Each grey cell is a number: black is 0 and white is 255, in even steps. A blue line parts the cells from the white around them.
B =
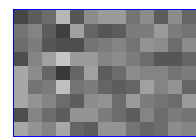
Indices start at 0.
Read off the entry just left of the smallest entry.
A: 101
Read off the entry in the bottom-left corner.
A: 167
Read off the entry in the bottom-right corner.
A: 132
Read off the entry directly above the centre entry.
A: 132
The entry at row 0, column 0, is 70
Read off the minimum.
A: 57
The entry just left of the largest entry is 160
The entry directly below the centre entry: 101
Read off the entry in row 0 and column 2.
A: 108
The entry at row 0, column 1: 93
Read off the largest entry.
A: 197
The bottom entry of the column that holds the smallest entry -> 167
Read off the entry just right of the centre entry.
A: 108
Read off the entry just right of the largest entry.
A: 154
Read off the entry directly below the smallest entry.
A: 191
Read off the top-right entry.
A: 101
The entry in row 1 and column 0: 116
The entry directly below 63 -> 78
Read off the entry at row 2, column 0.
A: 108
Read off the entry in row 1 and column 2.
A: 93
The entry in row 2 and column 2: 86
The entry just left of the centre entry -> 160

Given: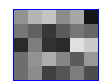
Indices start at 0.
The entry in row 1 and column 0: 118
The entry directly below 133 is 85
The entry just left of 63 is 140
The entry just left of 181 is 146
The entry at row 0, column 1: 181
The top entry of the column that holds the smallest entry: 21
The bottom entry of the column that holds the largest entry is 125
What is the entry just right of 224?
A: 202
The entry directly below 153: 77
